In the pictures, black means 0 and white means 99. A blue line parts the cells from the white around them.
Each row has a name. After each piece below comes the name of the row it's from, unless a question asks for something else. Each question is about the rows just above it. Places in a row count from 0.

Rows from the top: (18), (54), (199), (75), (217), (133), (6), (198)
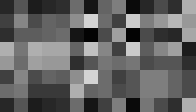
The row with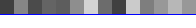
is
(54)
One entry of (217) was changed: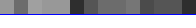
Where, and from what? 7, | 46 |
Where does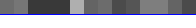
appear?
(6)

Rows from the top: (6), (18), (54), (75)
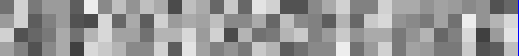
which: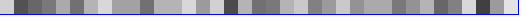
(54)
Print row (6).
| 44 | 81 | 47 | 60 | 60 | 36 | 92 | 53 | 74 | 57 | 74 | 66 | 29 | 74 | 66 | 40 | 78 | 40 | 88 | 81 | 32 | 32 | 53 | 66 | 81 | 50 | 50 | 81 | 66 | 66 | 57 | 63 | 60 | 53 | 57 | 32 | 40 |
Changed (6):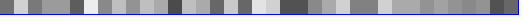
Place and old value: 32, | 60 |
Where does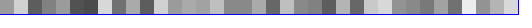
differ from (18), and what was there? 8, | 40 |
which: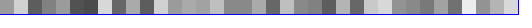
(18)

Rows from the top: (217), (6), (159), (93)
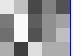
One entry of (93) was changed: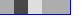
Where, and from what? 1, | 24 |
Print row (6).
| 47 | 97 | 36 | 56 | 63 |
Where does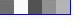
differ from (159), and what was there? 4, | 74 |
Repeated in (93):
| 67 |
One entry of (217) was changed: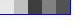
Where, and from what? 2, | 28 |
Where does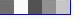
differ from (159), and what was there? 4, | 74 |

